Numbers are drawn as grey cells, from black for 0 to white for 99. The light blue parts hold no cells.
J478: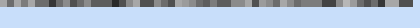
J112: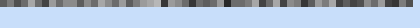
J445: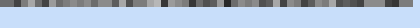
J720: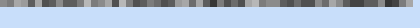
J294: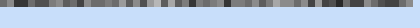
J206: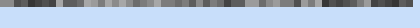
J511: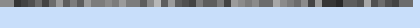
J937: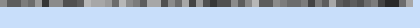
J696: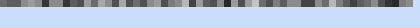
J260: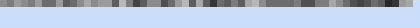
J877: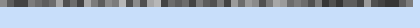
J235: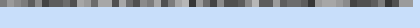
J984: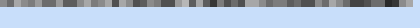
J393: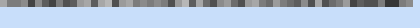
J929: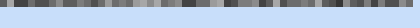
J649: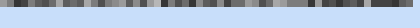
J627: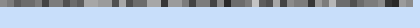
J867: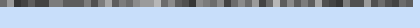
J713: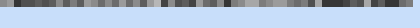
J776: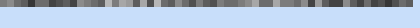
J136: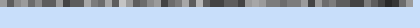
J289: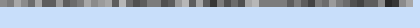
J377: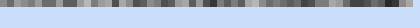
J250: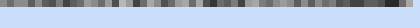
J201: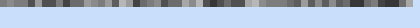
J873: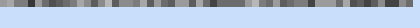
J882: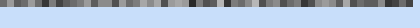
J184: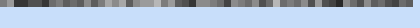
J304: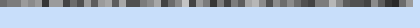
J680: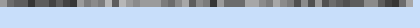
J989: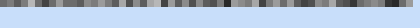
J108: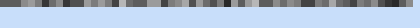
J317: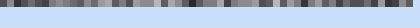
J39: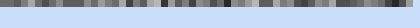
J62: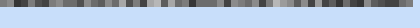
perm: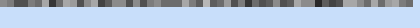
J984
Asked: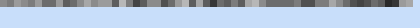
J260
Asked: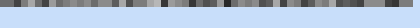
J445
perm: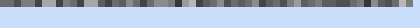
J776

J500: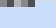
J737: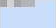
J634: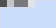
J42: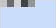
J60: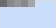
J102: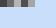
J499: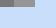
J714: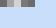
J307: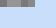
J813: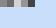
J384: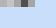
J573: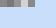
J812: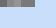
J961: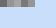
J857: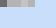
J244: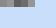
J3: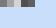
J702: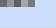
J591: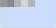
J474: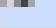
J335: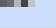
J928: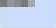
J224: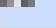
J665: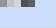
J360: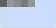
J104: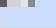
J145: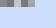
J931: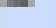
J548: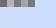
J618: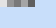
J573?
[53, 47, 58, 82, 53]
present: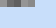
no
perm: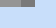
J499

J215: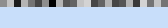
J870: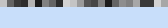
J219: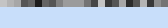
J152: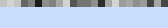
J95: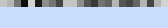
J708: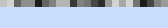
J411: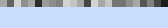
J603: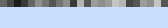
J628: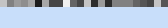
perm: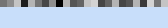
J215
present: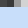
no
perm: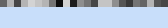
J95
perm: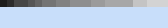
J152
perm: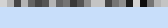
J95

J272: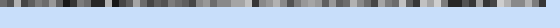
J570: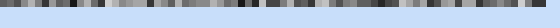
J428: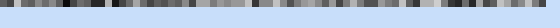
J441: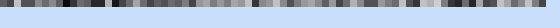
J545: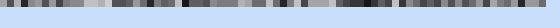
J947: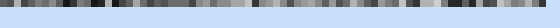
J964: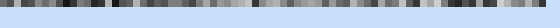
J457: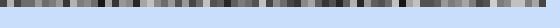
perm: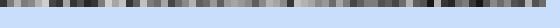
J964
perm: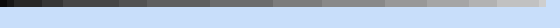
J428
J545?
[64, 32, 69, 15, 53, 59, 32, 59, 27, 48, 53, 53, 75, 75, 69, 80, 32, 32, 37, 59, 42, 15, 48, 37, 42, 75, 9, 37, 37, 32, 53, 48, 48, 48, 69, 64, 42, 42, 75, 42, 15, 48, 75, 27, 64, 64, 64, 75, 37, 27, 21, 21, 9, 21, 37, 27, 75, 21, 53, 42, 27, 37, 27, 53, 32, 53, 32, 42, 59, 27, 64, 48, 42, 59, 15, 59, 59, 42]
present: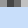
yes
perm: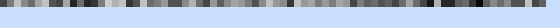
J441
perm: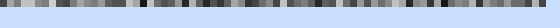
J457

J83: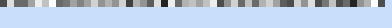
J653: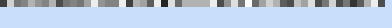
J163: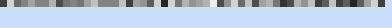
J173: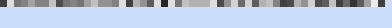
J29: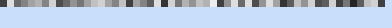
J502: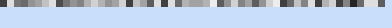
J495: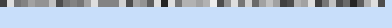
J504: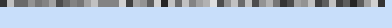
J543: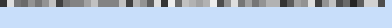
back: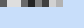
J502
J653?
[25, 81, 46, 51, 69, 57, 51, 69, 30, 46, 51, 46, 63, 92, 57, 51, 51, 92, 25, 69, 63, 36, 92, 14, 86, 41, 69, 69, 69, 69, 92, 30, 57, 86, 46, 98, 41, 63, 81, 69, 36, 30, 75, 63, 86, 30, 46, 81, 30, 46, 20, 36, 69, 92, 30]
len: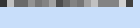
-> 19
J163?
[25, 81, 41, 51, 63, 51, 51, 69, 30, 46, 51, 46, 63, 75, 51, 51, 51, 75, 25, 63, 57, 36, 81, 14, 81, 46, 69, 57, 63, 69, 92, 30, 57, 81, 41, 75, 30, 63, 69, 46, 20, 30, 69, 57, 75, 25, 36, 75, 25, 36, 14, 36, 63, 81, 25]

